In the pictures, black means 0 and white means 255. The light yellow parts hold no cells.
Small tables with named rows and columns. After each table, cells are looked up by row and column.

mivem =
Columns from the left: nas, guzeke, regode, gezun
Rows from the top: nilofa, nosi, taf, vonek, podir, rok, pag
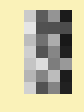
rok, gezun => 28
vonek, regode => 134
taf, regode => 173
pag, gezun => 33
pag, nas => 209
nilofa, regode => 148
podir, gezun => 153
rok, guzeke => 133
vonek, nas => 207
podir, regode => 125
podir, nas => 196
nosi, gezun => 76
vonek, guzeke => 84
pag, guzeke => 82

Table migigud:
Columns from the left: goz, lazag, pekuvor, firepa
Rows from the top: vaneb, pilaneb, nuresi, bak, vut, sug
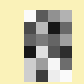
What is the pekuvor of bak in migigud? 85
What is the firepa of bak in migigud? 45
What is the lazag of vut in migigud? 157
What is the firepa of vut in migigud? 109
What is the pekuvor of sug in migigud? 237
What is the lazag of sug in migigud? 61
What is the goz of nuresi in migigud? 100
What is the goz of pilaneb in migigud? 75

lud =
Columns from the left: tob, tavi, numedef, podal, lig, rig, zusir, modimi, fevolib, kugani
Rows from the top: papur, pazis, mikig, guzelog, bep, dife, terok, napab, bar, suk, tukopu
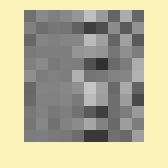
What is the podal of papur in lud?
136
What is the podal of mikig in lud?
132
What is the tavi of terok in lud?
131
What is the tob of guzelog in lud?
122
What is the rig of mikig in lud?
186
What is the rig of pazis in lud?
63
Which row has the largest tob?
dife

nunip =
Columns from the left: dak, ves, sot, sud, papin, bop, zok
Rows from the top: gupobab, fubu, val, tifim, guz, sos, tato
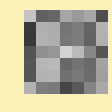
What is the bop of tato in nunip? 132
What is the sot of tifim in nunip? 150
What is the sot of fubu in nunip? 172
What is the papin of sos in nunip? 121
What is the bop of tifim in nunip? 135
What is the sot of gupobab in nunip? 102
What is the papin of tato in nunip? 89
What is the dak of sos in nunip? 86
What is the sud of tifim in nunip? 210
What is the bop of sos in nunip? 108
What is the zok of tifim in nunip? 86
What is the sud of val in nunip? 119
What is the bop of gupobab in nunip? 167
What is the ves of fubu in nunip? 176
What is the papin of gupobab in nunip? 154
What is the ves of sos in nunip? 178
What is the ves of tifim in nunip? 144

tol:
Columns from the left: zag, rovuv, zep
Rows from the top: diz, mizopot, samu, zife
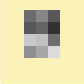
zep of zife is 219
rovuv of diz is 134
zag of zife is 143
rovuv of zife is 167
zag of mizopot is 87
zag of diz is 108
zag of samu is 200
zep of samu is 110
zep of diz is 87
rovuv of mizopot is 100
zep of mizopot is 49
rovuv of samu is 193
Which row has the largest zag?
samu

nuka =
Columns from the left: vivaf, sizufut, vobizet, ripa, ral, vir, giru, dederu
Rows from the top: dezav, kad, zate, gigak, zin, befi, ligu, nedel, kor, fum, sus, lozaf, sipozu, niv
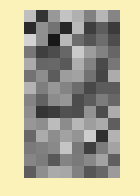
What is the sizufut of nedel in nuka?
98
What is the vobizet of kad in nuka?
115
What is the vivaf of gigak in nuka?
119
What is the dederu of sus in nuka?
179
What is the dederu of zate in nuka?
77
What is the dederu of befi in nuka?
172
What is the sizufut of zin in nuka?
102
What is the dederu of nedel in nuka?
103
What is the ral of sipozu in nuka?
122
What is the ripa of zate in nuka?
185
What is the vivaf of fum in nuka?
151
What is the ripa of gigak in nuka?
103
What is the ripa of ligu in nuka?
132
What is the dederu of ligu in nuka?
92
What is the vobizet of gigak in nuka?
76
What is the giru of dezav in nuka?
182
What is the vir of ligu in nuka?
72
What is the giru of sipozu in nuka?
163
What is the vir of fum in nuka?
158
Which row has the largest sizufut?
sus

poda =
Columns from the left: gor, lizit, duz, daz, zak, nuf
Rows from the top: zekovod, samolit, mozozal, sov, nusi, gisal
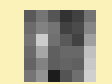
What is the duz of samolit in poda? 116
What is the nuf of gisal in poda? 207
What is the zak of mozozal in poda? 66
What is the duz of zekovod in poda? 85
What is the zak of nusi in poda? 96
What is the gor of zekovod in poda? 89
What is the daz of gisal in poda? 84
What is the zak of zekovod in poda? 65
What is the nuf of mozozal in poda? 159
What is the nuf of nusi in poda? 200
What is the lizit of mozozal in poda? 204
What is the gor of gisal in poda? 117
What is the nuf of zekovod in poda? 115
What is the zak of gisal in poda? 111
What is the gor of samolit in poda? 107
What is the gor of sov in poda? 106

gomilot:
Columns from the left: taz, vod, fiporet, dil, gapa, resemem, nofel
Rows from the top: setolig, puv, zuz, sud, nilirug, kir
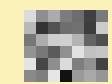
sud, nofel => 197
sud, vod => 120
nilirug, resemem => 146
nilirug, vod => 70
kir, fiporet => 230
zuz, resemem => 100
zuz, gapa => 180
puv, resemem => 60
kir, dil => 18
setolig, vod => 142
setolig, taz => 219
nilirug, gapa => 126

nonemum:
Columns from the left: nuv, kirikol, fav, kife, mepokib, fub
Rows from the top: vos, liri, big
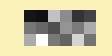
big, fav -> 120
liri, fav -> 79
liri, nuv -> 118
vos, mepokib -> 51
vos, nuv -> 21
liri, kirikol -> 103

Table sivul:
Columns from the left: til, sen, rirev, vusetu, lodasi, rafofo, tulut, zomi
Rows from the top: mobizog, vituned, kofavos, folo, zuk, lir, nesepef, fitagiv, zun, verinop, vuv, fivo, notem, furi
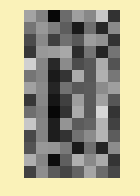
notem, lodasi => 175
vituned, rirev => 125
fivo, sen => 152
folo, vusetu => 168
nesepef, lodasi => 88
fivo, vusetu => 121
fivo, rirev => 149
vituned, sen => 152
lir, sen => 132
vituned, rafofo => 110
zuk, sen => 133
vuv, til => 72
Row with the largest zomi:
nesepef

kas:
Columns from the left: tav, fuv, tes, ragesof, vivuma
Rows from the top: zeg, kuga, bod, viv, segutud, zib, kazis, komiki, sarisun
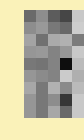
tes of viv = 131
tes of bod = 170
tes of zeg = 92
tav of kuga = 141
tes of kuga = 120
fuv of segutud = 116
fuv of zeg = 141
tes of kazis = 177
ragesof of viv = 151
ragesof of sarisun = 105
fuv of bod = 113
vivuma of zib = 175
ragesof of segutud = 14
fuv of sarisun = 120

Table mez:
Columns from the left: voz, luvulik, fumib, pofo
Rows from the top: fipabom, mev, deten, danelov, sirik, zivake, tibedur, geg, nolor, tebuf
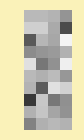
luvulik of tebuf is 176
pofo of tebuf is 178
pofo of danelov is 177
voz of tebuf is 130
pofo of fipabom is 148
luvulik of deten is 182
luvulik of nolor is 197
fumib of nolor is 165
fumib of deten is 167
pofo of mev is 75
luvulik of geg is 199
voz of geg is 56
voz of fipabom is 185
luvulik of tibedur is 92
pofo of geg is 144
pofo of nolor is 146
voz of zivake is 185
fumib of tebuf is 184
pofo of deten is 243
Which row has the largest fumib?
tibedur

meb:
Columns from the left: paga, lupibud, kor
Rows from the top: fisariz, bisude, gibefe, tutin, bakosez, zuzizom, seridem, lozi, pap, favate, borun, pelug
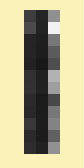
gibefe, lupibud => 31
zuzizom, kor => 178
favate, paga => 56
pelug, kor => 145
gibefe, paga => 37
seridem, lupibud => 34
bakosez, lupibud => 24
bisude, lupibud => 34
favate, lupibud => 29
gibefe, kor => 119
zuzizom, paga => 49
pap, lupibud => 28
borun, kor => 96

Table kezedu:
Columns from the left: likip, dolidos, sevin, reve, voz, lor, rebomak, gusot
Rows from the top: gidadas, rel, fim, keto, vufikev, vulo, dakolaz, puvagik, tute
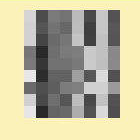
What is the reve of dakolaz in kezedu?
124
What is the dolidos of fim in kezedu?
69
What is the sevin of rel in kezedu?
115
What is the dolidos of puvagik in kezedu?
73
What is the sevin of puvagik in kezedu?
111
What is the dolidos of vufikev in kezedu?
54
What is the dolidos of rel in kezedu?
84
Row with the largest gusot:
dakolaz

